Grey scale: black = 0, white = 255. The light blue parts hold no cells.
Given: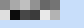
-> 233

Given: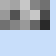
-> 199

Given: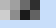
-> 26

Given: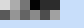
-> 77

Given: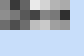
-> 121

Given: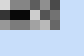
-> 84

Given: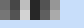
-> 95

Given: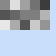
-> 126

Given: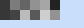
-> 206
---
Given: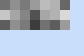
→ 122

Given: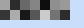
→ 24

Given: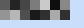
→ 79

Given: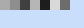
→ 64

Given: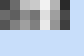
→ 159

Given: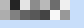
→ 99

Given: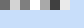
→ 127
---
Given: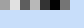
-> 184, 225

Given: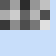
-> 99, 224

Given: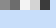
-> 243, 243

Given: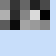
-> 134, 218

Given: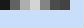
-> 212, 212

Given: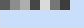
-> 70, 218

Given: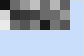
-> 67, 234

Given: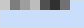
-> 189, 200

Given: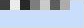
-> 126, 235

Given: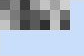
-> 89, 207
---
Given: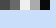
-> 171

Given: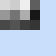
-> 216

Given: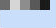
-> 141

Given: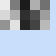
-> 226

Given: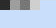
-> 158

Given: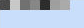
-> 170

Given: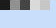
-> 198
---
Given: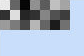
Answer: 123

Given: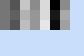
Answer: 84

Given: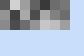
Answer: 76

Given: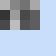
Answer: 189

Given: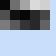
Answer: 89

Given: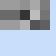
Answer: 156

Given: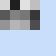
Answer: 181

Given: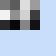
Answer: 8

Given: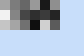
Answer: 165
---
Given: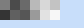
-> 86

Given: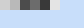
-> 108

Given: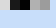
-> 156

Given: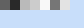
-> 118

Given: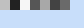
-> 86

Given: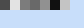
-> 105

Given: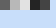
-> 97

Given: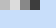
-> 189
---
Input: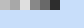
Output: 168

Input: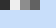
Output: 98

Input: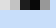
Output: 152

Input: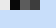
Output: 61

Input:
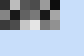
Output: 188

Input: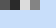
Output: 84

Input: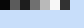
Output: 112

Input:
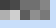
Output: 143

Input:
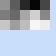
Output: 208

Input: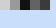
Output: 99
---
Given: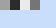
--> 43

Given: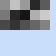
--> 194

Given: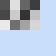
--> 223

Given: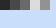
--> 73

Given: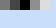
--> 69

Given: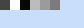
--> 252

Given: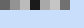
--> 147

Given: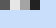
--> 230

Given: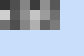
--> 79
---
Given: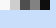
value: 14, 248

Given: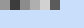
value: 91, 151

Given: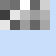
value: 208, 230

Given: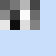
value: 69, 231

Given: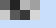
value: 160, 202

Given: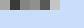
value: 197, 167
